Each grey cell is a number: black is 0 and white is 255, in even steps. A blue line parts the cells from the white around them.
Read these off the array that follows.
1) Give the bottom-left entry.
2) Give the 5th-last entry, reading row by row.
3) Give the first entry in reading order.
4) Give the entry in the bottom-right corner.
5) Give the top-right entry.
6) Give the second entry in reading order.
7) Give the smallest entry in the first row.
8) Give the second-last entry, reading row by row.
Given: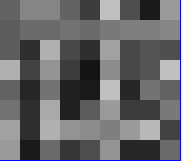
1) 154
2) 78
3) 99
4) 107
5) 154
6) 133
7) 26
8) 39

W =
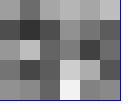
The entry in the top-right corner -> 189
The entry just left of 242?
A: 100
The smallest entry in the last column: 85
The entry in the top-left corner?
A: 158
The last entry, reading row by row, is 137
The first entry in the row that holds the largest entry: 145
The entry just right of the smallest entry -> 78
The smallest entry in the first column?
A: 78
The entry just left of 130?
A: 242

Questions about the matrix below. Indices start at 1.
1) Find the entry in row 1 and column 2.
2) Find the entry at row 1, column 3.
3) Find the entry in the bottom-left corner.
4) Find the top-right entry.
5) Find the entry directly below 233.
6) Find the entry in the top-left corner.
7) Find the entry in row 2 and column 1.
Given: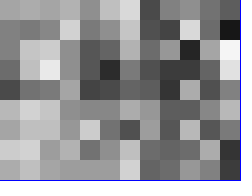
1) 172
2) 165
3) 172
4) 93
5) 122
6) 165
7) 129
